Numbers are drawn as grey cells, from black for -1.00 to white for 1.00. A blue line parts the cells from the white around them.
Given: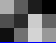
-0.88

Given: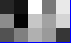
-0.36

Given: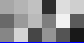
0.05

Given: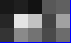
-0.59

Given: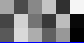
-0.30

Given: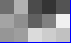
0.18

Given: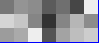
0.22

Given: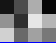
0.64

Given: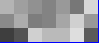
-0.51

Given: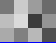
0.33
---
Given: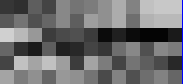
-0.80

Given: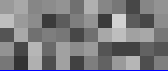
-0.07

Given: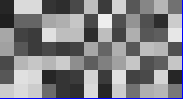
0.81

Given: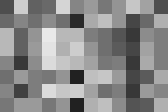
-0.02

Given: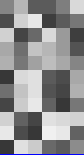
-0.51

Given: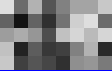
0.68

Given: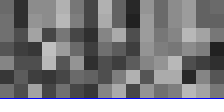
-0.07
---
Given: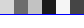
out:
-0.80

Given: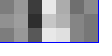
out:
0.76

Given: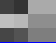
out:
-0.35

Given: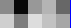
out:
0.73

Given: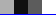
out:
-0.88

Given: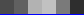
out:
0.51

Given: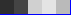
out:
0.63
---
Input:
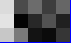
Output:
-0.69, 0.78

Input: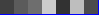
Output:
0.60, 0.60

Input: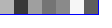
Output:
-0.09, 0.93

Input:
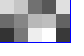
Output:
0.44, 0.99

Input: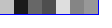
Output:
-0.39, 0.74

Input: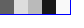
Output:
0.46, 0.95

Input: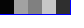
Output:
0.00, 0.56

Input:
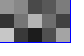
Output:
0.41, 0.56

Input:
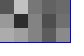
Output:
0.03, 0.51

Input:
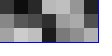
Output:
-0.63, 0.60
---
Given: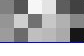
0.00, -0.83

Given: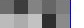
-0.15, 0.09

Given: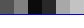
-0.35, 0.53

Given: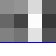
0.11, -0.36

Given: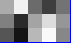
0.34, 0.06

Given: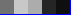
-0.11, -0.88

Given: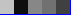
0.53, -0.50

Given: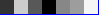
-0.60, 0.92

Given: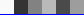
0.95, 0.23
